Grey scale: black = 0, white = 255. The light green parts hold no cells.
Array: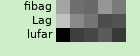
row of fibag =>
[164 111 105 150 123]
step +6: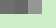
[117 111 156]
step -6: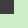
[56]
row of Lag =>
[193 137 117  77  83]

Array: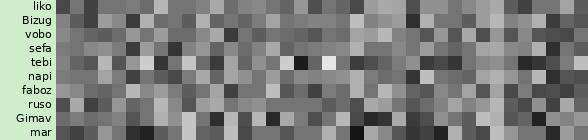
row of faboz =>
[150 136 108 100 116 183 136 156 123  93 116 163  65 116 116 190  85 108
  65 123 108 176 116 183 144 100  85 136 116 163  85 163  72 123  72  78
  65  93]
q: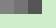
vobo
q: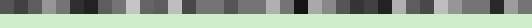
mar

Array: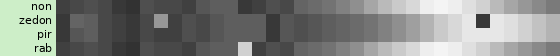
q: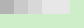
pir
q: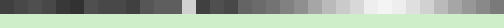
rab
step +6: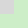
[222]
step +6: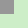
[157]
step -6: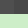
[73 66]
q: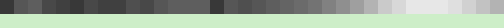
pir

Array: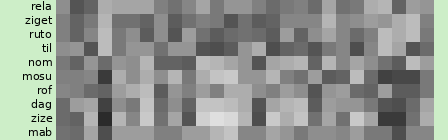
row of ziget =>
[128  99 121 181 113 113  99 142  92 113 128 121  84 113  92  99 134 134
 134 181 134 142 157 149 173 188 128]
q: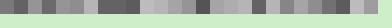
nom
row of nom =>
[121  99 149 107 149 142 181  99  99  92 188 181 165 149  84 165 173 181
  99 181 134 165 142 113  92 188 157]
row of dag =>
[107 157 165  65 142 121 195 107 142  99 195 195 188 173  84 165 181 188
  92 157 149 149 121  84  78 107 165]
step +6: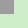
[163]
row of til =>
[142 149  84 188 121 149 149 113 149 149  84  78  92 149 173  78  99 107
  84 121 134  78 134 188 165  84 107]

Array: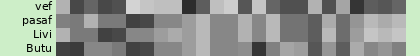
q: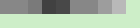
Butu
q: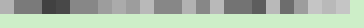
Livi
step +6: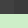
[71 65]
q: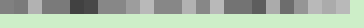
pasaf
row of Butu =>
[ 65  59 135 135 122  65  72 135 135 157 185 135 135 141  53 128 165 157
  86 149  93 171 135 149 128]
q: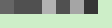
vef

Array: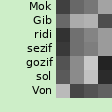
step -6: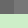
[ 98 113]
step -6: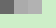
[ 98 165 172]

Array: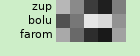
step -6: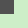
[75]
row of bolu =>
[ 81 119 229 216 146]
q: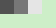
bolu
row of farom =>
[169 105  45  25 161]
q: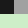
farom

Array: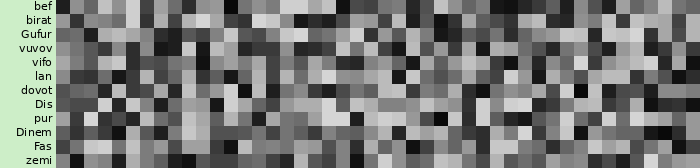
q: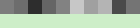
Fas
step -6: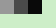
[146  68   3]
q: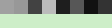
birat
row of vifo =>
[167 124  87 180 199  45  81  74 116 130  17 138 160 124 167  66 124  87
 167 124  45  38 130 152 101  23 167  94 152 193 167  58  17 124  38 138
 101 213  58 144 167 187 207  38 167  17]
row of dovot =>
[ 81 101 109  38 187  58  74 167  38 193 109 152 207  17 187  30 116 138
  58  30  74 116  94 187 193  58 124 109 174  45  17 116 144 130 167  74
 207   9 193  30  74  81  30 138 138 124]
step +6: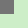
[122]

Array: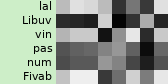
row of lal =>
[187 224 216 187  51 118  57 224]
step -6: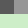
[ 83 145]
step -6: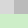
[210 181]

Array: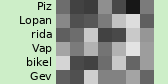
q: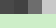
bikel
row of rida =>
[ 95 109 201  66  73 201 150]
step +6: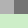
[184 122]
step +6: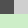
[ 86 213]

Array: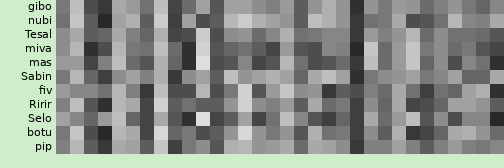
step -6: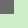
[101]
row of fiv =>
[154 134 134 113 182 128  56 190  77  77 182  77 120 209  85 154 197 141
 148  56  93  77 128 107 169 113  63 113 101 161 176  48]
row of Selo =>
[161 134 101 154 190 101  69 169  85  48 222  69  93 161  69 113 190 134
  85  63 101  63 169 107 154 190  85 141  77 134 134  40]
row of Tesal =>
[141 169  93 101 169 128 101 176  69  77 203  77 141 148 107 134 176 113
 120 134 134  56 154 128 148 182 107 141 113 113 107  85]

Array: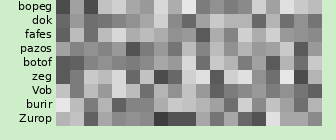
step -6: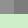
[139 118]
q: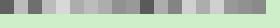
fafes

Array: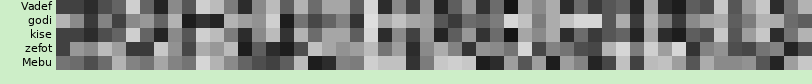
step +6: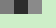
[130  50 144]
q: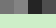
zefot
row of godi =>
[179 138  58 131  65 138 152 100 179  29  51  36 179 158 146 207  29 116
  71 100 131  51 222 166 193 166 158  86  58 108 100 124 214 193 124 172
 193 214 214  86 172  58 179 124  58 138 166 172  94 124 179 172 108  94]
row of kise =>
[ 65  65  44  78 100 207 100  36 138  86 207 187 124  44 138 187  51 179
 108 166 166  94 214  44 138  65 152  36  94 152  51 108  21 166 138 172
  44 108  58  86 100  36 166  44  29  94  78 199  86 158 199  44 116 179]

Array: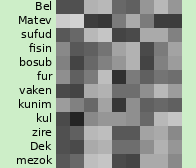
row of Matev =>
[203 210  61  55 123 170 123  61  61]
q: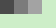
fisin
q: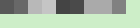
sufud
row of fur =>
[143  96 123 190  49 123  96 116 110]

